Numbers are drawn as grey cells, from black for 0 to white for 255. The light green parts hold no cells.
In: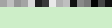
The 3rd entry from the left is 149
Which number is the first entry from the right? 17
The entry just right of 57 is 233
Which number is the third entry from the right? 3
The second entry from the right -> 70

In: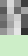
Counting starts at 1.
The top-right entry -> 61
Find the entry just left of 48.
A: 229
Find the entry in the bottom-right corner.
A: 48
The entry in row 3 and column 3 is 204
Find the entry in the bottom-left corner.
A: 149
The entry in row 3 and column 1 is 119

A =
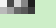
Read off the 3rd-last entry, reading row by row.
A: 104
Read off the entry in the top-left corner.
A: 244
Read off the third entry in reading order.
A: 214

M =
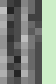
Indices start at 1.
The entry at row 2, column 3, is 76
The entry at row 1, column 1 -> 132
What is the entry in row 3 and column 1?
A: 162
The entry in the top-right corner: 64
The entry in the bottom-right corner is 76
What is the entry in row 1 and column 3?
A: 50
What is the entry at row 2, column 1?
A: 191
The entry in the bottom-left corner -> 147
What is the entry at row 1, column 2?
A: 64
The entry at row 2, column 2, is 36

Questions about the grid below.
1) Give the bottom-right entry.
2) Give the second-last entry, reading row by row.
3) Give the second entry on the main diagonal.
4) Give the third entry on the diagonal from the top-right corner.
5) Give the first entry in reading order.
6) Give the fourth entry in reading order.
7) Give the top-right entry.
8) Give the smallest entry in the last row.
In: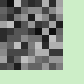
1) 125
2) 86
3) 71
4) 138
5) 55
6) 71
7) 163
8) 30

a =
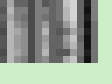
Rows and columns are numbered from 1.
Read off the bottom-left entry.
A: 87
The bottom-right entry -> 114
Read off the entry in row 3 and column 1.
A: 100
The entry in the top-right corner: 126
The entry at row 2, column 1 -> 87
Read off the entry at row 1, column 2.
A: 166
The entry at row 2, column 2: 182
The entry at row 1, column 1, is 100

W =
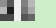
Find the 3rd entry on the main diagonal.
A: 239
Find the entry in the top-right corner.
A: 184
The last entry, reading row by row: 102
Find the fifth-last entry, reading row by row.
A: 72

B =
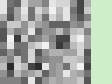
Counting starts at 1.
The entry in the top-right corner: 176
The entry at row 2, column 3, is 162
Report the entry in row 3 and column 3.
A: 162
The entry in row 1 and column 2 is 114
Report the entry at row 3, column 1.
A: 176
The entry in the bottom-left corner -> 130
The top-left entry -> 229
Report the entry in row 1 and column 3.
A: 99
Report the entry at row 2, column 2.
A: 99
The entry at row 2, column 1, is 229
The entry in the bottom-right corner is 86

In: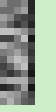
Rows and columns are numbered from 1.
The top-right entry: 38
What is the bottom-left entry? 135
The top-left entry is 147
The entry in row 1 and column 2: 110
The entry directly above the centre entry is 123
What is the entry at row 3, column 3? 82
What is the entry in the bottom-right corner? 82
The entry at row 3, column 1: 160
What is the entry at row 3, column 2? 135
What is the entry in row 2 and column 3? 135
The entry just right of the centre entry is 123
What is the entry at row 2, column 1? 110

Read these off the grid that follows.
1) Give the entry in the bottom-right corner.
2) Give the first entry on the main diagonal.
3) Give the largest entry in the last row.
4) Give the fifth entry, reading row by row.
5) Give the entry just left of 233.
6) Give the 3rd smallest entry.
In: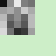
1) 158
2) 18
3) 217
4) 114
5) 142
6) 57

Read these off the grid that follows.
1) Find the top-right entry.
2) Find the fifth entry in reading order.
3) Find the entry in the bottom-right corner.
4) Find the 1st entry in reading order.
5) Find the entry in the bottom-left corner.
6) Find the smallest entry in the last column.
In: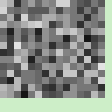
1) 89
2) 157
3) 119
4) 199
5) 173
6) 48
